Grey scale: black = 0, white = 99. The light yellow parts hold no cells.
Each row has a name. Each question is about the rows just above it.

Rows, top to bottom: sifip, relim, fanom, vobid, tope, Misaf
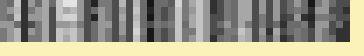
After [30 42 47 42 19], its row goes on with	[59 59 30 30 19]
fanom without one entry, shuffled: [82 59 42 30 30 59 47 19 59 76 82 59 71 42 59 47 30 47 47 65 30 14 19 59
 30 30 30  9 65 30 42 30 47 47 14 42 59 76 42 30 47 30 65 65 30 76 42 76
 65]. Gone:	[25]
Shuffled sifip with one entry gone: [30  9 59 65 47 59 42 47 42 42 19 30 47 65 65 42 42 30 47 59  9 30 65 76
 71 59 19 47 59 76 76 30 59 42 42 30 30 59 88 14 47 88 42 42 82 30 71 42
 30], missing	[36]
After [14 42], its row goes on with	[30 42 76 47 59 76 59 19 30 47 42 65 65 30 59 30 59 30 42 47 42 19 59 59
 30 30 19]
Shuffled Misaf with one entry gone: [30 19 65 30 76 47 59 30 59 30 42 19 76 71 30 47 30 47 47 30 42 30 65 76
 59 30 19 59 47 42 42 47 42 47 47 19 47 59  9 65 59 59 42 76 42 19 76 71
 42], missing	[53]
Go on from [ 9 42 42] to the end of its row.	[36 82 47 65 76 59 19 30 47 42 65 65 30 59 30 59 30 42 59 42  9 47 59 42
 30 30]

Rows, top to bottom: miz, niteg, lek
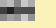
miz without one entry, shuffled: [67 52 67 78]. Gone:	[73]
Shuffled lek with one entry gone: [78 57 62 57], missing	[52]
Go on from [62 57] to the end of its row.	[78 57]
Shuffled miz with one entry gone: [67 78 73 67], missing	[52]
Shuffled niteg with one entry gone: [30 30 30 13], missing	[24]
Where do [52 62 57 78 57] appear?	lek

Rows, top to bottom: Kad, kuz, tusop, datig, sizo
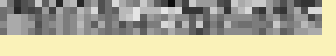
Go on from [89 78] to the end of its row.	[84 20 20 20 37 78 60 20 60 72 84 31 20 60 26 20 48 66 31 84 84]
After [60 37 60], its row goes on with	[54 48 66 54 54 37 26 37 54 43 54 54 54 54 48 37 54 60 37 43 60 60 66 66]
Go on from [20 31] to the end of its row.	[37 78 37 66 15 66 72 15 48 60 31 43 84 66 54 48 78 60 37 26  5 48 26 78
 60 60 60 31 26 78 66 72 78 78 60 48 31 48 26 20 20 37]
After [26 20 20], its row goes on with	[37]
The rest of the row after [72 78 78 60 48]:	[31 48 26 20 20 37]
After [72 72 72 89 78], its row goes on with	[84 20 20 20 37 78 60 20 60 72 84 31 20 60 26 20 48 66 31 84 84]

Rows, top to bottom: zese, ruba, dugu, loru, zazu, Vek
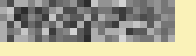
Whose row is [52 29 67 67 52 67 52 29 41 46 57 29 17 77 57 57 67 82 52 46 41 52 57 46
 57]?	zese
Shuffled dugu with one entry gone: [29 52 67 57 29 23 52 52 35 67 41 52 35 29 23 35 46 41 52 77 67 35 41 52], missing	[17]
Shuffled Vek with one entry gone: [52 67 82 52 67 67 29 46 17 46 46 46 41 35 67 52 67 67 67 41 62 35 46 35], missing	[57]
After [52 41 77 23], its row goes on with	[46 52 82 35 23 67 46 67 67 72 23 35 35 67 52 41 52]
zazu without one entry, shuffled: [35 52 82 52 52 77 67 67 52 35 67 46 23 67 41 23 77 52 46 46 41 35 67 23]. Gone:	[72]
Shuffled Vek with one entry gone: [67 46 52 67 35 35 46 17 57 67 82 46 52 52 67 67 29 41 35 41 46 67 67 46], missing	[62]
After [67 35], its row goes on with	[67 46 46]

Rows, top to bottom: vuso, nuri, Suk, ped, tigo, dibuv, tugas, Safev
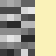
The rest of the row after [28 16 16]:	[71 71]
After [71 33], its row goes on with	[28]
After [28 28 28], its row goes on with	[83 89]
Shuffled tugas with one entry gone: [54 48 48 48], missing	[43]
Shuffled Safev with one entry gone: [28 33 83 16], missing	[22]
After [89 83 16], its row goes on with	[16]
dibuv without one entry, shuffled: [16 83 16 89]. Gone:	[77]

